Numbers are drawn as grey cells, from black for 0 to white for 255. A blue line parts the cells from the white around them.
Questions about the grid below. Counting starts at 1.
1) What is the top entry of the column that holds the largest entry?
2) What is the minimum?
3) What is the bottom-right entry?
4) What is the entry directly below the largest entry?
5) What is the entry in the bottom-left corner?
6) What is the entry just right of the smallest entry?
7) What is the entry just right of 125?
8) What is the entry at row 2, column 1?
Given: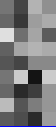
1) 117
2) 20
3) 157
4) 97
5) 91
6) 203
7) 150
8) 103

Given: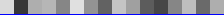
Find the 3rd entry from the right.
190
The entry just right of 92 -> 70
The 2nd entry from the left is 55
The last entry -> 174
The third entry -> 174

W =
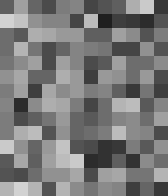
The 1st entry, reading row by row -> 95
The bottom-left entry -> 180
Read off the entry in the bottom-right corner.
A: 56
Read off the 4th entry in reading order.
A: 75
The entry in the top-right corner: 56
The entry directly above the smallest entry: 83
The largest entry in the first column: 210
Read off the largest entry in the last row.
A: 210
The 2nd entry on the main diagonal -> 195
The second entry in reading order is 160
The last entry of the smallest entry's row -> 83
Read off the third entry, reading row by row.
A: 101
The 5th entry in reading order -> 124
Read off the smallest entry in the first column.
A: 83
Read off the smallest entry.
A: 31
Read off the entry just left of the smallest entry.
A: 188
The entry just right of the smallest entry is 62

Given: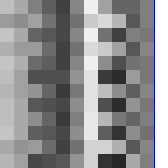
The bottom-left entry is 182
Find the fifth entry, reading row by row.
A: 64
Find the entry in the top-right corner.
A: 127
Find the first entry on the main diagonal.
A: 190
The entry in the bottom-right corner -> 127
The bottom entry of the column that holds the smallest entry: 38
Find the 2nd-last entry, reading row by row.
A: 169
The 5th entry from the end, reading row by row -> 210
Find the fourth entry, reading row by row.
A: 94
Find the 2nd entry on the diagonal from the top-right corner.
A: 87
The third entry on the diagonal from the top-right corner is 64
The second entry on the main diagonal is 141
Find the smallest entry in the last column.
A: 114
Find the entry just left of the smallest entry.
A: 51
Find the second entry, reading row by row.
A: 169
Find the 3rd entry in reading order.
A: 127
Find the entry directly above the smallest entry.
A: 175
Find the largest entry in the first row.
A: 239

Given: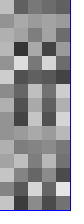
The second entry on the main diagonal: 169
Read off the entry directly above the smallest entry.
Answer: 163
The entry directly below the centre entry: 197
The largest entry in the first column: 205
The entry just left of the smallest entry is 184
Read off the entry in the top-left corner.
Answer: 191
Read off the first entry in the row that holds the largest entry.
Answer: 132
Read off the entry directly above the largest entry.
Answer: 75
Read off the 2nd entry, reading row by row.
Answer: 96
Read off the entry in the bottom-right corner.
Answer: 114
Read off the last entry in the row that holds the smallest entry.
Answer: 155
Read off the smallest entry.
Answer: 52
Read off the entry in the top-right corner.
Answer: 96
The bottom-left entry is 197
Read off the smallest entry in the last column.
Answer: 67
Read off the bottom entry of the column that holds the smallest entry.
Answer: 60
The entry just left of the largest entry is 102
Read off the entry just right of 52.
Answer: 169
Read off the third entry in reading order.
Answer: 120

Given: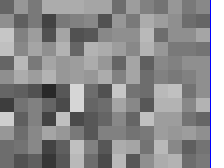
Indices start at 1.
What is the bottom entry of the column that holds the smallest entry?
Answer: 54
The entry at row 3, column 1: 198
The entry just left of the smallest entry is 81
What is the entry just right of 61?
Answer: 115
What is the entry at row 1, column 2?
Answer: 151
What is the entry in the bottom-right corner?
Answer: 121
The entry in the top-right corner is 136
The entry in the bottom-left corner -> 109
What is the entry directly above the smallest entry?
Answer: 179
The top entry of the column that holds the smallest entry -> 172
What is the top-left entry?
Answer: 101
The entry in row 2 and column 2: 95
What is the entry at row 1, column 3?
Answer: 121
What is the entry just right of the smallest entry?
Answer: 87
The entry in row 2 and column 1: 143
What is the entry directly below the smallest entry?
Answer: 101
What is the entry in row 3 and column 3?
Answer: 157

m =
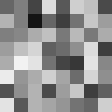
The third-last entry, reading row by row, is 115
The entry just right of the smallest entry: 102
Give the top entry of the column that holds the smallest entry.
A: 68
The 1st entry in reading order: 102
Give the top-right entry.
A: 74
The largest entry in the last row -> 227
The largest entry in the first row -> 220
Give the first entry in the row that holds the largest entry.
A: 172
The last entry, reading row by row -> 207
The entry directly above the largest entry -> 192
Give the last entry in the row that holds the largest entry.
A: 135
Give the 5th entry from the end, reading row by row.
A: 165
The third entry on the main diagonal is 172
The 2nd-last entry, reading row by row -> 102
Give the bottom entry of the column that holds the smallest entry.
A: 179
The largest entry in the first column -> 235
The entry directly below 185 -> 143
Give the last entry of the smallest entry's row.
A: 157
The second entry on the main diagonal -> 127

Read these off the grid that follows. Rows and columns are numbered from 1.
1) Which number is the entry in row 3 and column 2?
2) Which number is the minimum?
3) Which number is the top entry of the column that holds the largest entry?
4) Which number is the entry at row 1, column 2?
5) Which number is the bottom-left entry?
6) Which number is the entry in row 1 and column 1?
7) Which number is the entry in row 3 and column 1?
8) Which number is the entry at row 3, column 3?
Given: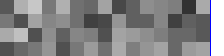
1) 192
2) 50
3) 199
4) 176
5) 80
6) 88
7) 170
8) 80
